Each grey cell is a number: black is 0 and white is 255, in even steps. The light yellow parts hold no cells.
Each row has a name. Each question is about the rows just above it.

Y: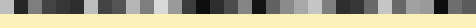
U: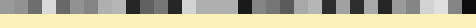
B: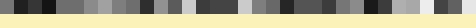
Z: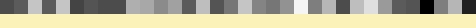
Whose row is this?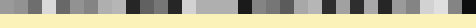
U
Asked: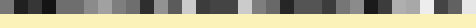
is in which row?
B
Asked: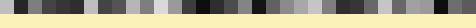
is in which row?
Y
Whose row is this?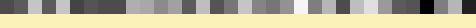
Z

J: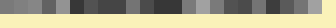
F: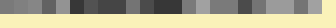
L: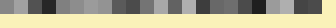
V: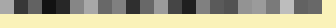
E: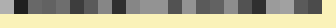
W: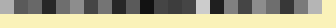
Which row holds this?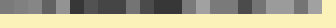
F
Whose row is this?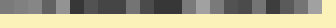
J

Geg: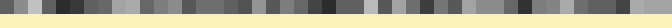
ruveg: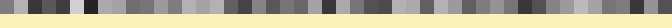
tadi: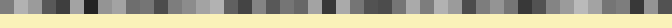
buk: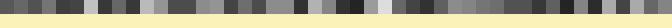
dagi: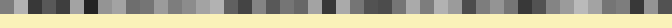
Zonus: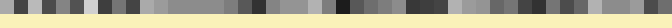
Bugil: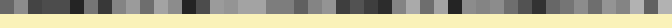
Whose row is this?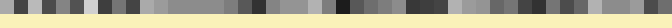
Zonus
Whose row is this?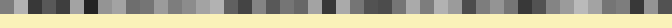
dagi
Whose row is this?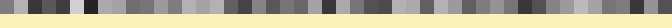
ruveg
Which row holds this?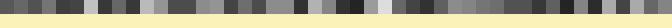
buk

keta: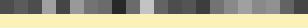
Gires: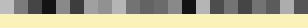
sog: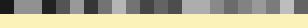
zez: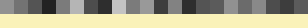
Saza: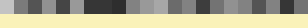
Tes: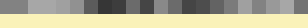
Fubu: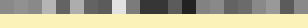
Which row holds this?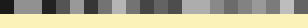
sog
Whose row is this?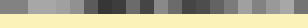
Tes
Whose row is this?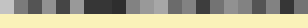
Saza

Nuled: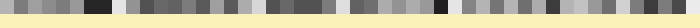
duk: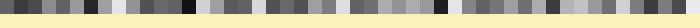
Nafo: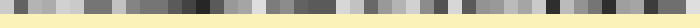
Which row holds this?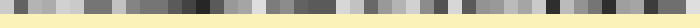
Nafo
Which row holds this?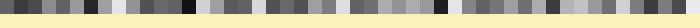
duk
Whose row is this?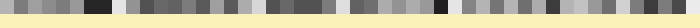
Nuled

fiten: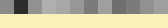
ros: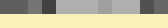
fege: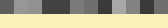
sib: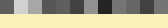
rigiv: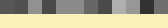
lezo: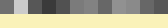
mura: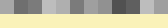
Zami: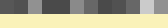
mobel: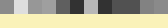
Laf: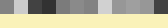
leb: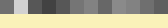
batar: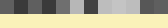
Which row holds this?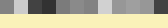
Laf
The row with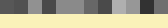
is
rigiv
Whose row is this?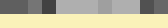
ros
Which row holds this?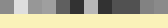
mobel

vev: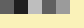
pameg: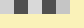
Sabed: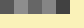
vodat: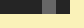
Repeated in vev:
[96]
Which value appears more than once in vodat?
[37]
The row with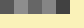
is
Sabed
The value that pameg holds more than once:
[80]
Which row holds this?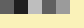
vev

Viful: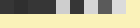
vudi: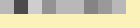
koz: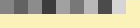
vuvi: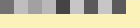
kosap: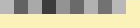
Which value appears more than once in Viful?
[54]
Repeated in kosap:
[184]
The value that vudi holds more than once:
[184]
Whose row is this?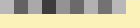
kosap

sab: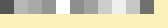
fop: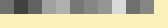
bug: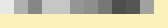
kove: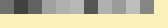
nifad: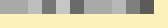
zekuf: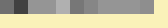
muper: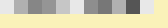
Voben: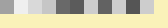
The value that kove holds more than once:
[176]
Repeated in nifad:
[169]
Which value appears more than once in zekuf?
[149]
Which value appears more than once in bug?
[198]
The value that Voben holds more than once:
[205]

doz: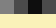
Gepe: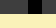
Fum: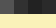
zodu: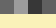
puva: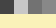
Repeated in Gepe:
[62]
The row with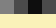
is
doz

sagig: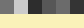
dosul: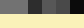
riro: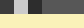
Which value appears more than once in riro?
[87]
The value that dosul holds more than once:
[114]
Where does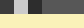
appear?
riro

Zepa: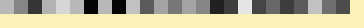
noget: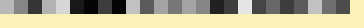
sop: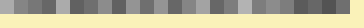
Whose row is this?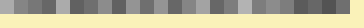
sop
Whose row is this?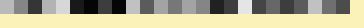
noget

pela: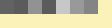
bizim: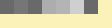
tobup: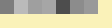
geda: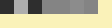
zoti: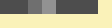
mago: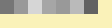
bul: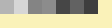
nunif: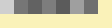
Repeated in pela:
[91]
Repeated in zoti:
[77]
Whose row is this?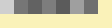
nunif
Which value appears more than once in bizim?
[105]
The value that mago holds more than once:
[153]
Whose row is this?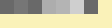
bizim

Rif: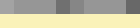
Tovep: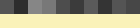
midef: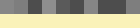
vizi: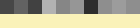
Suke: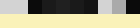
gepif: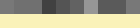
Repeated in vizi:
[142]
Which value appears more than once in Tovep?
[84]
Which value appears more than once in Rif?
[150]
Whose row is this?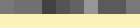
gepif
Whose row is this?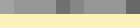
Rif
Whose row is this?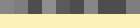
midef

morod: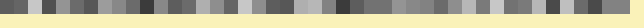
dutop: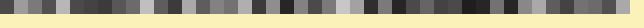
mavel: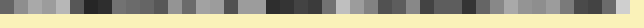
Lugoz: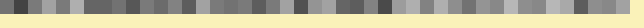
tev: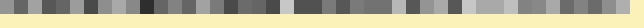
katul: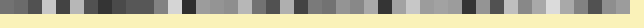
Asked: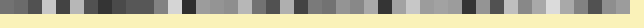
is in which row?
katul
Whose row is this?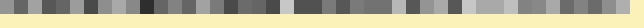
tev
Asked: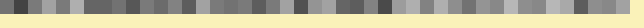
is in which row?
Lugoz

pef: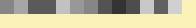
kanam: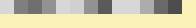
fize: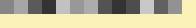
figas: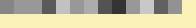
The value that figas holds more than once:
[152]
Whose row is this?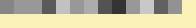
figas
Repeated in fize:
[51]
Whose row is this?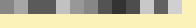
pef
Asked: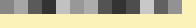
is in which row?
fize

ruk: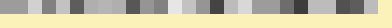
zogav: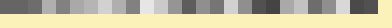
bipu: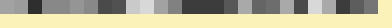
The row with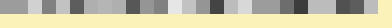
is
ruk
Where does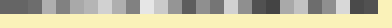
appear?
zogav
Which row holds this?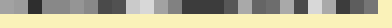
bipu

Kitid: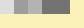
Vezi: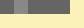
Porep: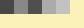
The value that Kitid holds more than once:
[115]
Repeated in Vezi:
[101]

